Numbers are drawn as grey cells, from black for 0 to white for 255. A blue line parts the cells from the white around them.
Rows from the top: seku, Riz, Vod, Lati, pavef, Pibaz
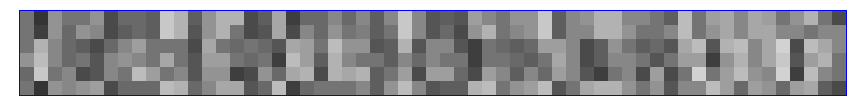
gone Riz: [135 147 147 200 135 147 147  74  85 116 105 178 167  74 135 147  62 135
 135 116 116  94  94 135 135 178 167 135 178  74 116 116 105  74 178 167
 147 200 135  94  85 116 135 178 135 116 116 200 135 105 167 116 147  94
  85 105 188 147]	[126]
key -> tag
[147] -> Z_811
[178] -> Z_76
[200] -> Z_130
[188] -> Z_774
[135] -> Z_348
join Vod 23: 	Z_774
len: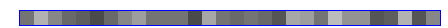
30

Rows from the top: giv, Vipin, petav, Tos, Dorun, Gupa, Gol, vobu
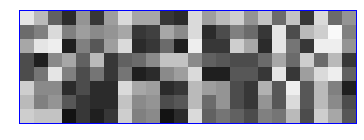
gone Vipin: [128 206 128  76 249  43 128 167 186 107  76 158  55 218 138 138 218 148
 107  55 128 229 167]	[64]
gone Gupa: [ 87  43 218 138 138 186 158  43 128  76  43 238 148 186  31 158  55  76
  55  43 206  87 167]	[177]

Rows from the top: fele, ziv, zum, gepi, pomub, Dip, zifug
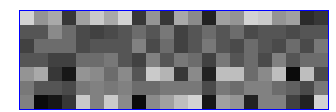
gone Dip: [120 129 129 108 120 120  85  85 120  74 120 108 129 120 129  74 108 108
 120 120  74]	[96]
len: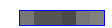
6
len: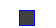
1

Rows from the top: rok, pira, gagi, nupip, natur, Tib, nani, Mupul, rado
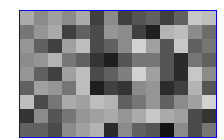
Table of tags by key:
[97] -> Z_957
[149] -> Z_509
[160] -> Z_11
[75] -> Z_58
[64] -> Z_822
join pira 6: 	Z_58
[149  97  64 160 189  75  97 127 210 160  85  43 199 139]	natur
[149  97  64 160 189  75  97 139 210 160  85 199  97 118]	gagi
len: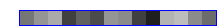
14
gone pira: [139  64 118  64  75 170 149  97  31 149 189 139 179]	[108]
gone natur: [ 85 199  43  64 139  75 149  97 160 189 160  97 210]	[127]
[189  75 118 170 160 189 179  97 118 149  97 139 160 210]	nani

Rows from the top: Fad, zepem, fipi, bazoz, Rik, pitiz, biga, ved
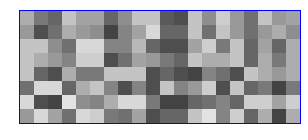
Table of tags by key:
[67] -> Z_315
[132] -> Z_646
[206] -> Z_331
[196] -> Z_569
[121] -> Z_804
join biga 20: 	Z_331
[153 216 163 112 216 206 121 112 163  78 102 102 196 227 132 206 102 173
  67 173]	ved
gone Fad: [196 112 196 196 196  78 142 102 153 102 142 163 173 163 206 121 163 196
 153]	[90]
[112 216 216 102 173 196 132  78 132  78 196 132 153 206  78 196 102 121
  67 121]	pitiz
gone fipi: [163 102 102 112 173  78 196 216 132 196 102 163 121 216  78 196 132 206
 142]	[184]
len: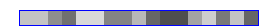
17

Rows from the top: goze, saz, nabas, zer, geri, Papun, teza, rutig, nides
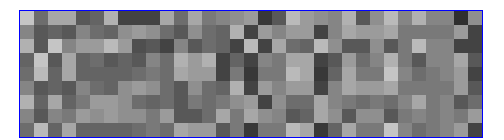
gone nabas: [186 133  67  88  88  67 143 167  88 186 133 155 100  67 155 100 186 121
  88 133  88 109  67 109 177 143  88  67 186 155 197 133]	[79]
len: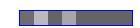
8

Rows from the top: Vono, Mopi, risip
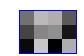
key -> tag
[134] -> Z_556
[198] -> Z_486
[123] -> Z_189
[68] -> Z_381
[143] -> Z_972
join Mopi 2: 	Z_556
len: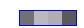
4
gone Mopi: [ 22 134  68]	[143]
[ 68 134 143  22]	Mopi
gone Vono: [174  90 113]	[186]

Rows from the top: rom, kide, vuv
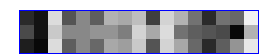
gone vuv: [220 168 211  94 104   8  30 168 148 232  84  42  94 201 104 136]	[158]
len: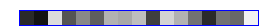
17
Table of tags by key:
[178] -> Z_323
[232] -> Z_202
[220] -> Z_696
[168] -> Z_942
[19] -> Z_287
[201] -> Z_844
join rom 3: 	Z_696

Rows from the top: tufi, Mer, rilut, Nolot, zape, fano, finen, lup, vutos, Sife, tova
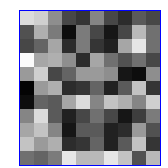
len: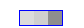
3
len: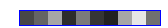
10
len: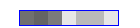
7
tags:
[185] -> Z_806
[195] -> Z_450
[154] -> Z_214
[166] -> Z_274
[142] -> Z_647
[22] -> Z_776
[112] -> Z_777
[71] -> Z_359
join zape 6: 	Z_214
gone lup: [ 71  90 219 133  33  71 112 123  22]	[62]
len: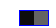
2

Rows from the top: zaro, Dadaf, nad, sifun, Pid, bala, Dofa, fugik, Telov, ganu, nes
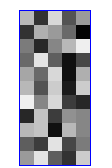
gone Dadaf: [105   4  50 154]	[175]
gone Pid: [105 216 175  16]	[166]
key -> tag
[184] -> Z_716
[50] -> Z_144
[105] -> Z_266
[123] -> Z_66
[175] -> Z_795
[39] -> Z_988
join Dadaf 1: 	Z_144
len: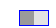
2

